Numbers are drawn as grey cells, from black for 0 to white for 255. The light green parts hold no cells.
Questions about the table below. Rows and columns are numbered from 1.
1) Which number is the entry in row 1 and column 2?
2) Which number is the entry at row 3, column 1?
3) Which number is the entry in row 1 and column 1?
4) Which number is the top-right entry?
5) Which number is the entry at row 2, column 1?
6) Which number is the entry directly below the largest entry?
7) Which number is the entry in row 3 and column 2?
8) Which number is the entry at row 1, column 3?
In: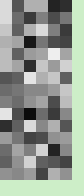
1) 85
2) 198
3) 218
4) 46
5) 218
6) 155
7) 96
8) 176

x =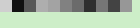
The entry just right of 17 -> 88
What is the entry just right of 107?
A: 47

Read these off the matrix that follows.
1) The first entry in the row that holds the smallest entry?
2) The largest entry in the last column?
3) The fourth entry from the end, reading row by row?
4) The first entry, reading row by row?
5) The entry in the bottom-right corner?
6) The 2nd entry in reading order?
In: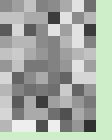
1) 182
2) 214
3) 238
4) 139
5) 49
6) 159

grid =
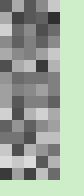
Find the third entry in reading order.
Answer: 88
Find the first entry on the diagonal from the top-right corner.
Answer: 200
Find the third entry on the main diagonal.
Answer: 138
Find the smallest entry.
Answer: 47
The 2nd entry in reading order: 170
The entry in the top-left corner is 88
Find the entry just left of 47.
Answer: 97
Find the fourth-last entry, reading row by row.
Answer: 160
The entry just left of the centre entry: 128
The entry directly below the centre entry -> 128
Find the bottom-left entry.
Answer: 58
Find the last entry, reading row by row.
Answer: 107
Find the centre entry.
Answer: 138
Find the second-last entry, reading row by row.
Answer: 191
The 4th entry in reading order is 138
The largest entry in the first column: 218
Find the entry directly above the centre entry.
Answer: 116

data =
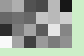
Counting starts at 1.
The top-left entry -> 154
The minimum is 23
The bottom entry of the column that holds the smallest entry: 144
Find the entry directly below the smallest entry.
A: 207
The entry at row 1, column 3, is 82
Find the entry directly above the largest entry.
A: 44
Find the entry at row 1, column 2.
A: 175

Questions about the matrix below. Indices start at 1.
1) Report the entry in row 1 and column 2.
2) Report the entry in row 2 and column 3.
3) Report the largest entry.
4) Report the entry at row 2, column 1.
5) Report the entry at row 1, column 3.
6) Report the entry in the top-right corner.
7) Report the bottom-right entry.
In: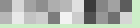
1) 213
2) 195
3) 242
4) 183
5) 162
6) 92
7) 213

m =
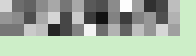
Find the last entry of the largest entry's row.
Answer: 190
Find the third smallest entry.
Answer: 48
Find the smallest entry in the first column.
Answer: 118
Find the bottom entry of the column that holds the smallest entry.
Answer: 109
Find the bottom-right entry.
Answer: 159
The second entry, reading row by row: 109
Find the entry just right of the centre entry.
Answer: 18
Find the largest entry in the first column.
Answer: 214
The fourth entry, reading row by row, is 139
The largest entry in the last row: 243
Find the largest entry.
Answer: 253
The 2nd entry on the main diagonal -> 139
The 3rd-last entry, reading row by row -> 150
